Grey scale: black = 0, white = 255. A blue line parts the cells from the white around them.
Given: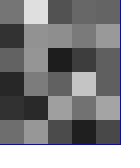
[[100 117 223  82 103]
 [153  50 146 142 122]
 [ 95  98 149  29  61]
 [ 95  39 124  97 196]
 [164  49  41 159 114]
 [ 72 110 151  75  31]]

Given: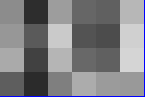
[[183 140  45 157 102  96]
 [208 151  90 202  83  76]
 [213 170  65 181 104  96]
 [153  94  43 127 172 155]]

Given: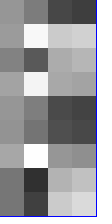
[[ 62 150 124  71]
 [209 155 248 203]
 [182 130  89 172]
 [163 163 244 168]
 [ 67 150 126  74]
 [ 72 147 116  79]
 [143 167 254 150]
 [193 118  48 179]
 [218 118  64 203]]

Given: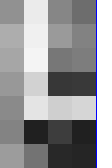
[[109 145 235 134]
 [130 173 240 154]
 [125 166 244 119]
 [ 57 152 210  55]
 [214 138 228 207]
 [ 32 131  32  61]
 [ 37 156 115  40]]

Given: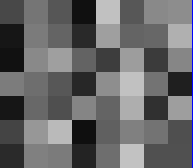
[[141  72 117  86  16 193  87 137]
 [176  22 123 100  41 159 100 103]
 [134  17 137 159  99  61 157  59]
 [ 31 124 110  87  39 142 193 115]
 [158  22 104  79 133 100 174  48]
 [ 79  68 151 186  15  96 128 115]
 [ 80  42 128 123  35 110 194  80]]

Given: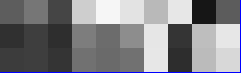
[[ 92  93 118  69 206 246 227 185 231  22]
 [231  48  62  46 125 108 141 230  52 190]
 [216  60  62  52 113 106 113 231  45 187]]

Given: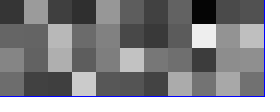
[[ 81  53 155  63  47 151  93  65  98   5  74]
 [191 101 100 184 107 129  72  57  91 238 147]
 [143 133  98 175  93 126 194 119 111  60 141]
 [113 109  65  63 203  87  84  67 171 115 168]]

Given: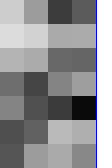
[[ 91 205 156  60]
 [171 220 210 170]
 [101 180 171 104]
 [158 110  69 132]
 [ 10 132  80  59]
 [175  79  97 186]
 [136  85 156 170]]

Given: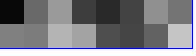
[[116   8 105 154  61  41  67 144]
 [197 128 124 180 163  78  69  98]]
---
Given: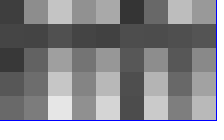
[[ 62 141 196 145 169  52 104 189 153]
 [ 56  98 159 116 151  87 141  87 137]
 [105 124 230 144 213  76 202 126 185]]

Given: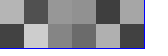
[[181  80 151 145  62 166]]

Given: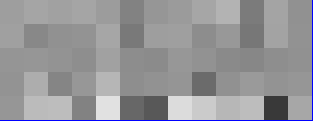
[[158 165 161 165 156 130 150 155 166 179 123 164 145]
 [149 150 147 142 161 141 139 151 146 138 135 142 145]
 [150 187 189 130 225 103  88 220 203 183 189  57 167]]

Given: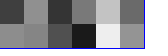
[[ 63 144  52 121 195 106]]

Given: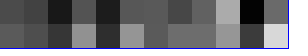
[[ 75  66  24  83  28  87  89  71  97 171   3 106]]

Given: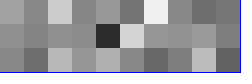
[[161 136 203 133 151 117 240 135 111 118]
 [136 111 184 149 176 135 105 127 188  98]]
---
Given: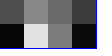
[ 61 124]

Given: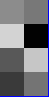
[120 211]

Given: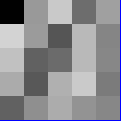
[160 185 107  88  97]

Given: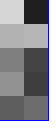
[ 31 178]

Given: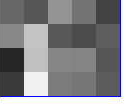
[ 66  76 134 240]

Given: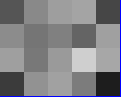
[ 70 100 154 146]
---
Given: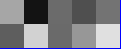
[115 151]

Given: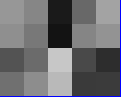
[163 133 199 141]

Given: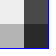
[ 73 180]

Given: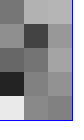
[181  67 103]

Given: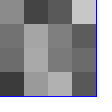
[199 127 169  59]

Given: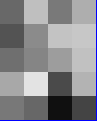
[174 195 133 168]

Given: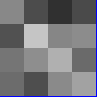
[ 74 134 142 108]
